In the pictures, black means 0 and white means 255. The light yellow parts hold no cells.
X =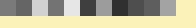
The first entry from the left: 122
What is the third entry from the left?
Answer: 209
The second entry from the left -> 101

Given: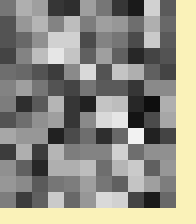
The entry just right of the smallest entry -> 175
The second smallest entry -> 20
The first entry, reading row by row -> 118
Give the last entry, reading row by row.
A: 104
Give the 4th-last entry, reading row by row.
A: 209
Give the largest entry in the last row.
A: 217
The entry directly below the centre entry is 138
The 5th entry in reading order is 46
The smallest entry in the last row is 26
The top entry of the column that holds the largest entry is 26
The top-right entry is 90
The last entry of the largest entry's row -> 68
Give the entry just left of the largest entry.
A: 104
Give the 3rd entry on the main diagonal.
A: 144
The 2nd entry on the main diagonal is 151
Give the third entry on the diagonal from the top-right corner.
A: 75
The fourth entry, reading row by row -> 54
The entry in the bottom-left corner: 125
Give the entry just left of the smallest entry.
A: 39
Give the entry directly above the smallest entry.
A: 138
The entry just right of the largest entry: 33
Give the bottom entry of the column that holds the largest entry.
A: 68
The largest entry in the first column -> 167

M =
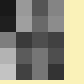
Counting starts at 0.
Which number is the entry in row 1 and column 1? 159
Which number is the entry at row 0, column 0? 25
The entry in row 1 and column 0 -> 31
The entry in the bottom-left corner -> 195
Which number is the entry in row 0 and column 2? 85

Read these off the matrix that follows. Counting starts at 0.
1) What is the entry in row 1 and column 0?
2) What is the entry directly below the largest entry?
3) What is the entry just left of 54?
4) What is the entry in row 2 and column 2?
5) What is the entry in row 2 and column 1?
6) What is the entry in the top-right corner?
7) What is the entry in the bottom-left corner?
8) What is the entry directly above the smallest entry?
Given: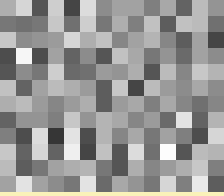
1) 119
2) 155
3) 220
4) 148
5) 140
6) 148
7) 162
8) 127

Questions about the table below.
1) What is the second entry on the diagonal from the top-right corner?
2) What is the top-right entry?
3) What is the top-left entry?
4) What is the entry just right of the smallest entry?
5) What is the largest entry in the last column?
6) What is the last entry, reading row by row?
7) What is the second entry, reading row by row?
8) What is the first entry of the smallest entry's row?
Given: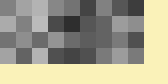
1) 156
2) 61
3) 129
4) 86
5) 142
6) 122
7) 163
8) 171

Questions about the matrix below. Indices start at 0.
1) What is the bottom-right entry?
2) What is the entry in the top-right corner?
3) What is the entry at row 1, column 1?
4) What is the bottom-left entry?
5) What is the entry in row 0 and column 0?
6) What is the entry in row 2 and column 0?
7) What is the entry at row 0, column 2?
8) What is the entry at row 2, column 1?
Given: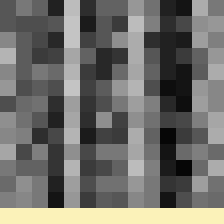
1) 106
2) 120
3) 78
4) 127
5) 86
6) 135
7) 98
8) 92
